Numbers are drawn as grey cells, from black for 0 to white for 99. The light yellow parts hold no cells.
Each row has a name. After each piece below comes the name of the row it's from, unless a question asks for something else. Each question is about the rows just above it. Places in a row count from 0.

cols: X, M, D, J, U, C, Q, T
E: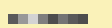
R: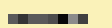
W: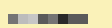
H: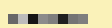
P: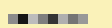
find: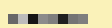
H
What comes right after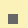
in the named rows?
[73]

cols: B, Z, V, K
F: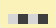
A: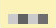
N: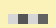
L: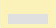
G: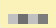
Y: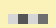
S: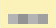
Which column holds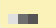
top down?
Z
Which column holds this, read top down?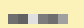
K
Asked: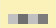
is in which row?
G
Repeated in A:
[79]
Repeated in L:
[87]

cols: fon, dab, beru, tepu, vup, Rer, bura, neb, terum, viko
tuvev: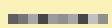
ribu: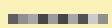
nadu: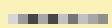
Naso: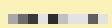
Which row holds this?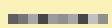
tuvev
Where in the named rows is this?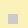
ribu, 8
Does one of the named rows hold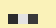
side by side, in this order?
no
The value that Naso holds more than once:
[88]
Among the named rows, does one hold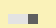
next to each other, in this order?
yes
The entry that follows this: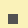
[79]
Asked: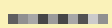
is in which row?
ribu

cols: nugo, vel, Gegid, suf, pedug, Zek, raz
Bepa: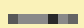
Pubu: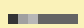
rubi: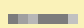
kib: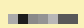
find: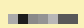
kib
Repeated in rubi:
[48]
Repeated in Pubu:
[39]
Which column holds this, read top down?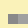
vel
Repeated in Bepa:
[53]
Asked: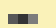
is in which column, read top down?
nugo
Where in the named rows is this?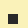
Bepa, 4

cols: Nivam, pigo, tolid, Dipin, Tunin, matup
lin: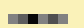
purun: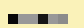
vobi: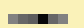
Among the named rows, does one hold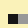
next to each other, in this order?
yes
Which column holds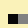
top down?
Nivam
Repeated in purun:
[59]
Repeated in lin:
[50]
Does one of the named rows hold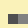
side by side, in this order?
yes
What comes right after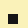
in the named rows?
[59]
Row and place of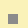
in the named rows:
purun, 5

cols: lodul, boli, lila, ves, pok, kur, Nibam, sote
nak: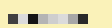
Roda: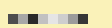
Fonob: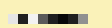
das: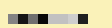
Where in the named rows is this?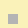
nak, 3
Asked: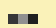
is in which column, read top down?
sote
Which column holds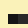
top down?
lila
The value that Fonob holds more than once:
[12]

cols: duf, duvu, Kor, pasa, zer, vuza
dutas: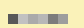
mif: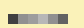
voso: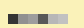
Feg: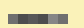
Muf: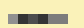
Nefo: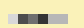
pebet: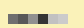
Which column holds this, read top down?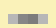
zer
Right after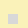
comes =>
[30]
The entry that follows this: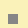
[43]
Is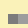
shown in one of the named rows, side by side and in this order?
yes
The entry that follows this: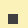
[56]

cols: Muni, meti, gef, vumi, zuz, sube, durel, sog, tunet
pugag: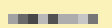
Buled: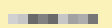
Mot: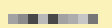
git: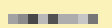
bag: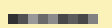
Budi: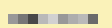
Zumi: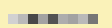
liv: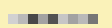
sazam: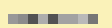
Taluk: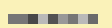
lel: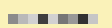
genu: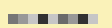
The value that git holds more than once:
[67]
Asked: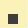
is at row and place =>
lel, 3
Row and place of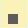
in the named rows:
bag, 6

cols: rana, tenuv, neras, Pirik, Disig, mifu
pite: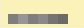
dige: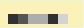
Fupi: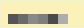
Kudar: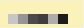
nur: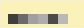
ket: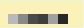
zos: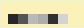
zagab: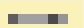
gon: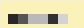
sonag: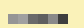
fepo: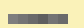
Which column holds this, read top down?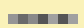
tenuv
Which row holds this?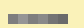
pite
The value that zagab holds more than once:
[62]
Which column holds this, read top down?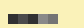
Disig

